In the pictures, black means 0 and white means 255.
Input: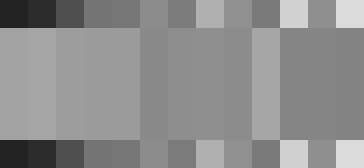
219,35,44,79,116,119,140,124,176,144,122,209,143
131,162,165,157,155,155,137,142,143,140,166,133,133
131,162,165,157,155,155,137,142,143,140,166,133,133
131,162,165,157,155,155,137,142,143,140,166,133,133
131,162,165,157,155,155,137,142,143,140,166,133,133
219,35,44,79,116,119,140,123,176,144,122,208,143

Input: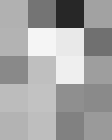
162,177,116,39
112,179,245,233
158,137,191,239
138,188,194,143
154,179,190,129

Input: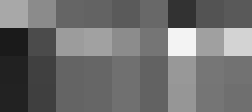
89,168,139,101,99,90,104,50,83
211,26,75,156,161,140,117,243,160
114,33,64,100,102,112,98,152,118
111,34,63,100,102,112,98,150,117

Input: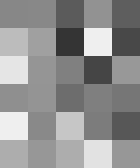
94,135,136,91,146
72,188,160,52,239
152,229,149,128,69
118,143,148,109,127
87,239,137,198,124
151,173,151,173,226

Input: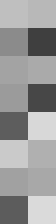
184,191
63,139
170,163
71,155
216,93
176,202
168,161
218,92

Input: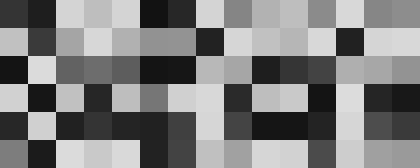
141,52,30,212,190,212,18,39,212,133,178,190,139,216,134
216,193,58,165,215,177,146,147,34,214,193,182,216,33,213
147,20,219,98,109,93,20,22,184,166,30,53,67,175,167
24,209,22,193,38,190,118,208,216,42,190,201,20,220,37
58,39,208,33,52,36,33,64,214,68,21,21,35,214,77
154,125,27,219,201,217,34,67,192,161,214,210,75,205,160
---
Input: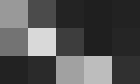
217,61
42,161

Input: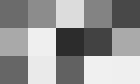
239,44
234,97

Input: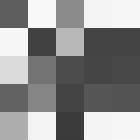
65,184
115,76

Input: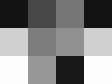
125,144
151,23

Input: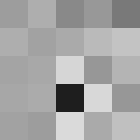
162,170
168,214

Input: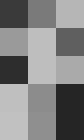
190,95
190,170
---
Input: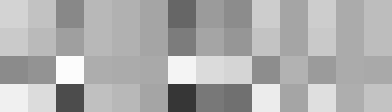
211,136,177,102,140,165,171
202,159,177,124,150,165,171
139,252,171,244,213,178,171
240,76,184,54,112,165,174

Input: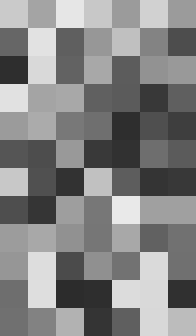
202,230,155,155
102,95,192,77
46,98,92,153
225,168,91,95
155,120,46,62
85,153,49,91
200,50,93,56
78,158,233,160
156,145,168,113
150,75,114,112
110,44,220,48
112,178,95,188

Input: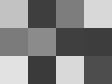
194,125
123,63
226,217

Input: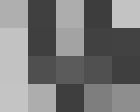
175,173,195
194,163,66
194,91,63
196,62,142

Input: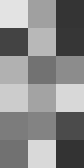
227,52
67,54
177,140
204,216
124,75
113,51

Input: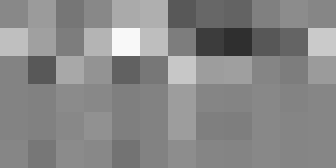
136,118,170,88,99,140
191,125,248,125,47,100
131,168,97,199,159,125
131,139,127,157,132,131
131,136,127,157,126,133
134,139,115,141,132,133

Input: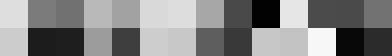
222,113,162,221,73,230,74
204,30,62,200,57,195,8
